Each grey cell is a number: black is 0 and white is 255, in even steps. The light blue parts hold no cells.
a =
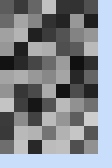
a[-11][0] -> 92
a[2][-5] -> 32
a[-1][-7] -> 110
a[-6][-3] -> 165
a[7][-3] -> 186
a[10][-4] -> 188
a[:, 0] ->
[92, 106, 161, 151, 18, 164, 147, 196, 59, 57, 110]
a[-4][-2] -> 145
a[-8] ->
[151, 31, 179, 173, 79, 91, 186]
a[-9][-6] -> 180
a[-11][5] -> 50
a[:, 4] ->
[51, 35, 83, 79, 156, 165, 19, 186, 149, 178, 191]
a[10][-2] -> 79
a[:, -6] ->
[58, 165, 180, 31, 41, 174, 54, 63, 139, 185, 194]
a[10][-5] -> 40
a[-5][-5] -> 74
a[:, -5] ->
[102, 133, 32, 179, 70, 152, 74, 22, 66, 179, 40]
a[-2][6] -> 85

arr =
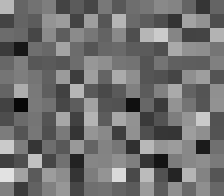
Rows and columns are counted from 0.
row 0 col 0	185
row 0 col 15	100
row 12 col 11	81
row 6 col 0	100
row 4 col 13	94
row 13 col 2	98
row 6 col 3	94
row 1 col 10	93
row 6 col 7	73
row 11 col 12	124
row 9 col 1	84
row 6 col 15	144
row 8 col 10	58
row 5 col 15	84
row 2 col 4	93
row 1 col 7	86
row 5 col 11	81
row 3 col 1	23
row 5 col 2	117
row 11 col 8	144
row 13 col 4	151
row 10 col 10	184
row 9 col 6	149
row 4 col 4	85
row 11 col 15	122
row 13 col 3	129
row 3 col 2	111
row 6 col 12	170
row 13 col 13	106
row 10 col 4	88
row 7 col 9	16
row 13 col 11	92
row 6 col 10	91
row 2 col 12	133
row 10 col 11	149
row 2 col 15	179
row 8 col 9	146
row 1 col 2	92

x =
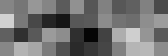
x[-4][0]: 133
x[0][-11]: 118
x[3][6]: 55
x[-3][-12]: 209
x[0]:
[133, 118, 151, 133, 91, 145, 86, 129, 87, 96, 129, 74]
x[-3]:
[209, 121, 72, 36, 21, 87, 90, 140, 115, 109, 142, 156]
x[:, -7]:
[145, 87, 47, 42]
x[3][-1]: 140
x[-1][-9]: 124
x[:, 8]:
[87, 115, 174, 129]
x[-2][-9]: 155
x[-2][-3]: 207

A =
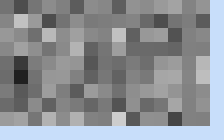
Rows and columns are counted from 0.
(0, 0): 115
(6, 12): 148
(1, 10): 105
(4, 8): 109
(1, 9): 132
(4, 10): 110
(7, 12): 166
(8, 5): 177
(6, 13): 130
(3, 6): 98
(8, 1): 162
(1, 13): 125
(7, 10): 105
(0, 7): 135
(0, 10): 140
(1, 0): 133
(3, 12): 101
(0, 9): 146
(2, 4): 141
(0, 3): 140
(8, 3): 178
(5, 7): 119
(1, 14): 91
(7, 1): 93
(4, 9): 123
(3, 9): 106
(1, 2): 154
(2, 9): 96
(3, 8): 158
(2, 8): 193
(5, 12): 168
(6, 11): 162
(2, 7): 131
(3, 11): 105
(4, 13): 131
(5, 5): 129
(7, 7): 121
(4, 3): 138

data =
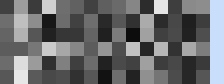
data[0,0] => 65
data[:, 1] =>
[157, 191, 178, 92, 221, 231]
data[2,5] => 55
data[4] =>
[108, 221, 155, 48, 128, 63, 108, 33, 74, 65, 160, 61, 72, 38, 58]
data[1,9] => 49
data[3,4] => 167
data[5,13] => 39
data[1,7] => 41
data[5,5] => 49
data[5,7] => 18
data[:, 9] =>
[134, 49, 13, 193, 65, 34]
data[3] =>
[92, 92, 119, 203, 167, 135, 92, 149, 78, 193, 38, 183, 50, 168, 125]
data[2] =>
[100, 178, 86, 33, 54, 55, 100, 32, 124, 13, 161, 64, 74, 33, 78]
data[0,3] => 208
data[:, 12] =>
[62, 72, 74, 50, 72, 76]
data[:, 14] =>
[141, 61, 78, 125, 58, 86]
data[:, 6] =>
[65, 110, 100, 92, 108, 87]
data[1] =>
[110, 191, 141, 23, 108, 65, 110, 41, 87, 49, 171, 43, 72, 31, 61]
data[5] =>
[87, 231, 90, 73, 78, 49, 87, 18, 110, 34, 144, 117, 76, 39, 86]
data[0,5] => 97
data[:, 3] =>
[208, 23, 33, 203, 48, 73]

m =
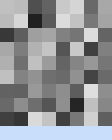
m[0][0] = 192
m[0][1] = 187
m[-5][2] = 192
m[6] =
[98, 97, 153, 124, 142, 93, 222, 142]
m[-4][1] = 131
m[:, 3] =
[99, 90, 165, 196, 155, 111, 124, 85, 195]
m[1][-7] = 214
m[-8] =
[186, 214, 32, 90, 220, 194, 120, 164]
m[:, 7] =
[168, 164, 100, 128, 118, 106, 142, 135, 95]
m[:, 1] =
[187, 214, 94, 125, 112, 131, 97, 141, 54]
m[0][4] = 201
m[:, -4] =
[201, 220, 129, 85, 100, 106, 142, 143, 64]
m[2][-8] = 56
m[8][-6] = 218
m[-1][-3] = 120

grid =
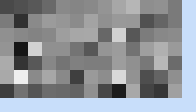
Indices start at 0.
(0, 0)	73
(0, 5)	133
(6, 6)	144
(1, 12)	122
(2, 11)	136
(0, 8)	167
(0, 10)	142
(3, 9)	114
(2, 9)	87
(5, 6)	154
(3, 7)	149
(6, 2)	84
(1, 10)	81
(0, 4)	137
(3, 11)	176
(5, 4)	137
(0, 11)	145
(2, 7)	103
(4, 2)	88
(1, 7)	144
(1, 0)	123
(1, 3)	155

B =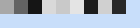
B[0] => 168
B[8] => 39

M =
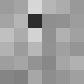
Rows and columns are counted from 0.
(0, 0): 156
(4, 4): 166
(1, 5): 157
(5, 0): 133
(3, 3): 146
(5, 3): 142
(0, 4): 172
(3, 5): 149
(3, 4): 160
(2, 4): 177
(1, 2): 44
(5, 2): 167
